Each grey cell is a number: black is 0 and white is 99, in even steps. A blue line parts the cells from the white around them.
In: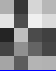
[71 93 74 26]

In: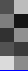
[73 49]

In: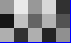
[19 69 68]

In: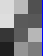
[31 35 21]

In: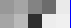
[91 92]

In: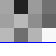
[44 55 43]
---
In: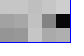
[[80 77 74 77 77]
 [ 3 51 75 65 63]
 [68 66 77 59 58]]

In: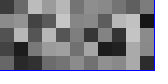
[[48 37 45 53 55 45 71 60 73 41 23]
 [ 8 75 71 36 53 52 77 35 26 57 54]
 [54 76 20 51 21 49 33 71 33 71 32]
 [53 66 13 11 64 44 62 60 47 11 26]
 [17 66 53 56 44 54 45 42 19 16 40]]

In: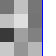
[[46 75 45]
 [45 86 75]
 [50 62 22]
 [71 58 78]]

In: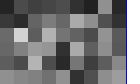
[[15 56 13 19 30 27 25 29 14]
 [19 31 55 66 40 48 39 17 22]
 [35 57 29 38 45 69 36 82 41]
 [34 55 37 66 19 58 60 50 40]
 [53 36 24 46 16 30 70 29 36]
 [61 55 31 19 56 44 50 52 56]]

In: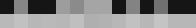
[[ 8  8 44  8 51  8 64 64 54 61  8  8 52  8]
 [71 71 76 71 75 71 69 68 74 71 72 71 75 72]]

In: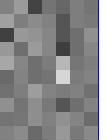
[[45 49 40 45 26 60 50]
 [47 49 33 50 54 49 62]
 [56 43 33 52 57 59 25]
 [52 43 24 52 60 43 59]
 [49 46 71 48 43 52 65]
 [51 48 83 45 43 51 41]
 [44 50 48 51 61 49 44]
 [51 43 33 47 55 45 56]
 [42 51 56 50 55 46 45]
 [53 47 59 48 41 54 50]]
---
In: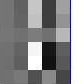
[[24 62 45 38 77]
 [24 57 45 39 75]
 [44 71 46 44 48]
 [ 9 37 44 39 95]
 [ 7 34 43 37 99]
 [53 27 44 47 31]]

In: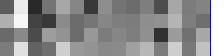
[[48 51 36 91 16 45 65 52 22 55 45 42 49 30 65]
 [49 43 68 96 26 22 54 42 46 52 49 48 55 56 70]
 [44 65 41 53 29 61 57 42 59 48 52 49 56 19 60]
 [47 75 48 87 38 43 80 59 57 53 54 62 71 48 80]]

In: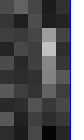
[[11 19 29 38 27]
 [12 14 21 12 30]
 [61 26 24 23 27]
 [75 18 14 28 24]
 [52 21 29 16 25]
 [51 34 19 17 19]
 [38 24 34 24 20]
 [22 28 16 18 32]
 [18 22 34 13 25]
 [ 2 15 17 11 28]]

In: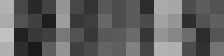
[[36 32 69 28 16 26 58 28 20 34 30 35 17 66 65 30]
 [32 37 66 32 25 12 61 22 24 40 30 35 29 63 58 18]
 [17 33 75 13 22 25 47 32 22 34 35 41 21 58 52 42]
 [19 45 68 18 10 37 57 25 29 39 37 50 27 69 68 30]]

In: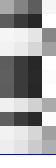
[[36 95 66 51]
 [15 99 36 23]
 [89 52 95 94]
 [83 62 94 91]
 [15 99 36 23]
 [16 98 37 23]
 [15 99 36 23]
 [81 66 93 89]
 [16 98 37 23]
 [83 62 94 91]
 [79 68 92 88]]

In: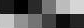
[[73 83 10  0 16 46]
 [ 5 14 77 57 45 25]]

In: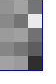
[[63 45 57]
 [45 91 53]
 [62 44 60]
 [46 36 52]
 [60 18 63]]
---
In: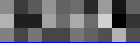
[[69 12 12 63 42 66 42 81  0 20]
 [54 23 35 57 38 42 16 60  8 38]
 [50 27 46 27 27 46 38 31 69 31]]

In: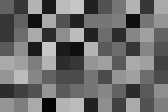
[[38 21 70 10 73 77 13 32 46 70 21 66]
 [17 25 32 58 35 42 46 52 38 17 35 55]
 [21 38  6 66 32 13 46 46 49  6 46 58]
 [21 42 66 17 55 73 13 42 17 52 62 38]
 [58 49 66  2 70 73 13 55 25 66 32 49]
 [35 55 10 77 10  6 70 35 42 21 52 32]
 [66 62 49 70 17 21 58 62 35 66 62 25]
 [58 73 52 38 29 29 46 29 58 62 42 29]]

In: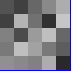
[[32 25 40 53 67]
 [50 29 60 74 40]
 [56 53 50 67 16]
 [25 70 44 19 77]
 [47 74 63 47 36]]

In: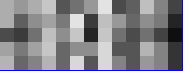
[[29 23 44 74 55 77 14 77 44 29 44 26  6]
 [67 37 55 63 47 88 23 74 59 40 55 47 14]
 [70 40 51 70 40 84 33 84 51 33 59 51 20]
 [63 47 63 77 40 55 55 84 33 33 70 51 20]
 [67 59 67 77 33 44 59 88 29 37 74 51 26]]

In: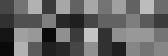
[[19 31 31 49 15 12 27 38 38 49 35 23]
 [27 45 69 23 65 38 65 45 62 38 73 42]
 [ 8 62 59  4 56 23 76 19 56 59 59 45]
 [ 4 69 35 12 15 27 56 19 12 52 45 52]]

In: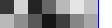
[[72 55 34  8 24 52 65]
 [21 82 14 40 72 89 76]]

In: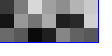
[[41 34  4 12 52 38 34]
 [22 48 84 62 55 70 78]
 [ 8 59 45 66 12 16 81]]
